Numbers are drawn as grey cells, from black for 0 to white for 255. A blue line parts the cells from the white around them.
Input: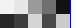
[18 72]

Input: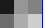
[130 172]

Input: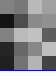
[160 138 186  37]

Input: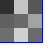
[ 87 105 110]

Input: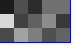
[112 140 126]

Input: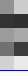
[204  51]

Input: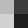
[ 61 210]
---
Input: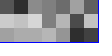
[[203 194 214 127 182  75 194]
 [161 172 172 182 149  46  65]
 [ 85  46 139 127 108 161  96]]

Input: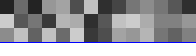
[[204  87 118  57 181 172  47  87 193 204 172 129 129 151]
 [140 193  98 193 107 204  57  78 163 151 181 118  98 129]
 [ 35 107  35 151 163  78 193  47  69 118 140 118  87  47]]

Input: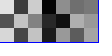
[[226  60 205   4 142 111 120]
 [215  70 195  28 153  92 164]
 [ 82 195 130  40  16 175 153]]

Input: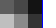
[[191 138  51]
 [ 94  71  19]]

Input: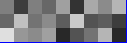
[[223 151 139 160  40  83 115 181  40]
 [127  61 127 103 160  51 169 139 181]
 [103 192 115 139  93 202  83  93  61]]

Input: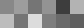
[[189 117 220 126 106  95]
 [136 157 117 147  61 179]]

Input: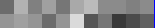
[[149 160 149 108 149 218  86 118  57  75  96]
 [108 178 128 160 118 169 187 139 139 128 139]]
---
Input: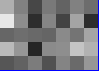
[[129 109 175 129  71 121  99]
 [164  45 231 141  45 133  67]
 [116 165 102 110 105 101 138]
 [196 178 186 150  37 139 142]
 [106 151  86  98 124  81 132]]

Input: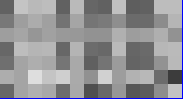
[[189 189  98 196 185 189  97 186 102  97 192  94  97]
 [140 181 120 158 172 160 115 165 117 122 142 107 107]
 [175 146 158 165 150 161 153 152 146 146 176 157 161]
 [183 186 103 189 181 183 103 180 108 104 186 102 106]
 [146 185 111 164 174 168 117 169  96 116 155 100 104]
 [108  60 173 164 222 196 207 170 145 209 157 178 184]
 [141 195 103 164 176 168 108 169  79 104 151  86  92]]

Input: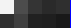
[[ 42  47 243  76  52]
 [ 31  25  47  63  33]]

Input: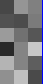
[[149 128  71]
 [ 76 123  81]
 [113  86 155]
 [132 199  41]
 [132  94 180]
 [191  74 144]]

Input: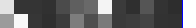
[[ 51  45 227  52  52  49  75  95 105 244  59  47  85]
 [ 50  49 155 248  54  47  60 125  78 122  58  61  68]]

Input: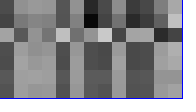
[[126 168  76 145 153 150  85 146  40  74 141  59  72]
 [ 97 192  68 121 133 129  84 129   8  68 114  42  60]
 [ 43  68 163  88 147 116 191 112 148 201  70 164 165]
 [156 175  78 157 144 149  78 151  78  73 154  73  76]
 [160 169  76 163 152 157  76 156  78  74 161  73  76]
 [148 148  88 159 161 158  87 155  91  91 154  84  87]
 [153 162  83 158 150 152  81 151  89  83 153  82  84]]
